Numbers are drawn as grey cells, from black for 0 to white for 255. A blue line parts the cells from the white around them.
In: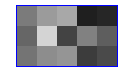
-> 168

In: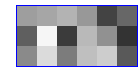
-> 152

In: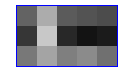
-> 91

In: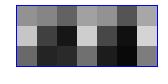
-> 146

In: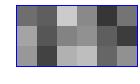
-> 137

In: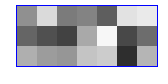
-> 94

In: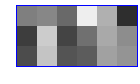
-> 238

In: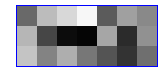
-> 91

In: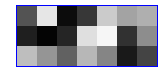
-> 203

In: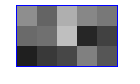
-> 175
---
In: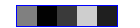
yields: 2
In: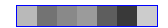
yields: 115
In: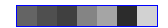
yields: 79
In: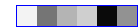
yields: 117
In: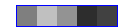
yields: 192
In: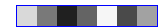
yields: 121
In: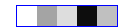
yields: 164
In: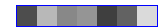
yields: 184
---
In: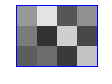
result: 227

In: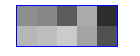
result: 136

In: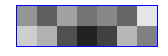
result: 94

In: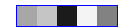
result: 197

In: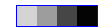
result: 157

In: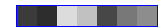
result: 45

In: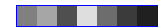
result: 166
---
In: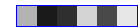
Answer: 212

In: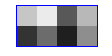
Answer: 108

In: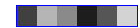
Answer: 29

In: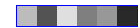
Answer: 127

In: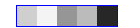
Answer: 150

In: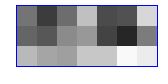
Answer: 199

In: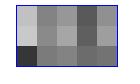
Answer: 131

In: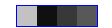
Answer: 16

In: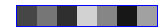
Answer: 134

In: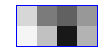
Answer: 193
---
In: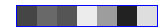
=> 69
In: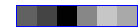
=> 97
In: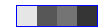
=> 230
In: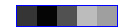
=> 53
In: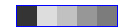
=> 52
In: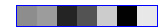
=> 141
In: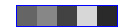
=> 101
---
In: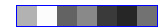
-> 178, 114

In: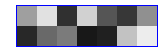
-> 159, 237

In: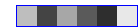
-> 190, 232

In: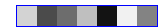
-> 211, 131

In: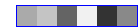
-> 170, 137

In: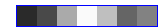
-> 42, 130

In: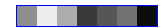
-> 143, 13

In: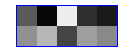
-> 90, 137
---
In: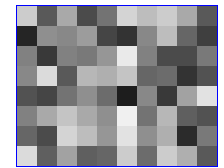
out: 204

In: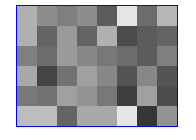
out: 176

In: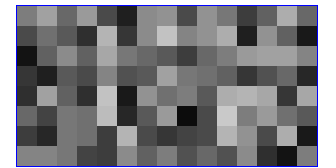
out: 125

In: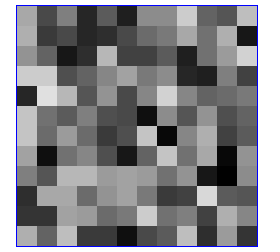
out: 168

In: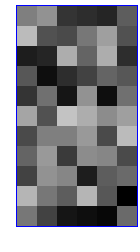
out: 127
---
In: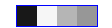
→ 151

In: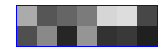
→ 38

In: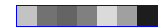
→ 100

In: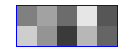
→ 86

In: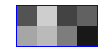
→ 67

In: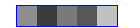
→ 87

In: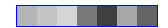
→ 100

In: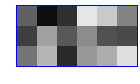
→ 41

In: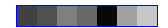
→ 65

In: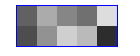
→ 77
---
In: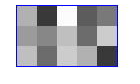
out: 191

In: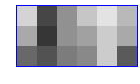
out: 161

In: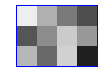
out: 141

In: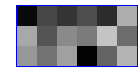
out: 123

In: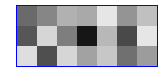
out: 184

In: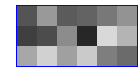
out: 39

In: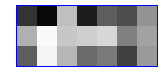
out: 215

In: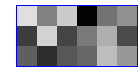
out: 122
